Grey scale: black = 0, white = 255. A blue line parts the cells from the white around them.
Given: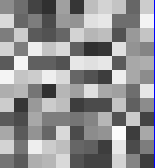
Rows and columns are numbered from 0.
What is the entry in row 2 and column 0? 125
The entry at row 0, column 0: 140
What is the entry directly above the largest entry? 82
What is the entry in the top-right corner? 204
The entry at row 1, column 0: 217
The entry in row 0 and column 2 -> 67
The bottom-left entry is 117
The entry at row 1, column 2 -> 125
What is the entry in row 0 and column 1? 110
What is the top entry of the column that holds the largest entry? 196
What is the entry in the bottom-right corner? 61
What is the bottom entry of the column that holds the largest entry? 211
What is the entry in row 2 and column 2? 90
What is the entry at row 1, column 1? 102

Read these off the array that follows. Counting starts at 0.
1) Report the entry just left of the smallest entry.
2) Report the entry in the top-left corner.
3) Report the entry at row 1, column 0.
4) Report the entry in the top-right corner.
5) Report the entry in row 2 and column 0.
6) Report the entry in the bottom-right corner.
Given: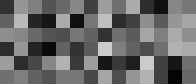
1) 64
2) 50
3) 98
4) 119
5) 143
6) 105

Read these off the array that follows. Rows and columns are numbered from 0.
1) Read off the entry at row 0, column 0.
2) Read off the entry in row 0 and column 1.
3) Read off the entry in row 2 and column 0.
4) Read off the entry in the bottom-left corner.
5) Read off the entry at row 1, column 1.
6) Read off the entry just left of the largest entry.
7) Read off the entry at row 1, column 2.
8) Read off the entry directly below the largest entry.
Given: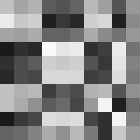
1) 193
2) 164
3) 164
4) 99
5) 200
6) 40
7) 207
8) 207

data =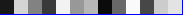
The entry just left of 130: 212
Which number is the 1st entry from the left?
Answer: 24
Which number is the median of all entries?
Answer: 152
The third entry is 130

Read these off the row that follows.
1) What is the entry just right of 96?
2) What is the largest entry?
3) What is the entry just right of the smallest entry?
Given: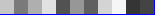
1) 212
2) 246
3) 68

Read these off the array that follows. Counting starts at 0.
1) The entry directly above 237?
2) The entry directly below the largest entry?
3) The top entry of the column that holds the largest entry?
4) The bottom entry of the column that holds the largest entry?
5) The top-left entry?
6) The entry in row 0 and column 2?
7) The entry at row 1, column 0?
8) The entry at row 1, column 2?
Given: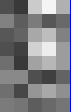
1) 189
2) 87
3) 244
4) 105
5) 79
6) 203
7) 129
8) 123

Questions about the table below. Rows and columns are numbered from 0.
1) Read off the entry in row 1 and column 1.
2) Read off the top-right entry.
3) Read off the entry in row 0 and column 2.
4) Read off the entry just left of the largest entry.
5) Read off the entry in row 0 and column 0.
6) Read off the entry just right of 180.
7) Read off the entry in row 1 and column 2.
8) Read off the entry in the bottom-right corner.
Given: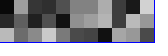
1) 95
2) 210
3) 54
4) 25
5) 9
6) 61
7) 32
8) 74

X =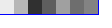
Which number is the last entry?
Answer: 131
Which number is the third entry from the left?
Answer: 48

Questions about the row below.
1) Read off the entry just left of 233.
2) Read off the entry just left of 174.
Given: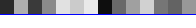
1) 203
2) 42
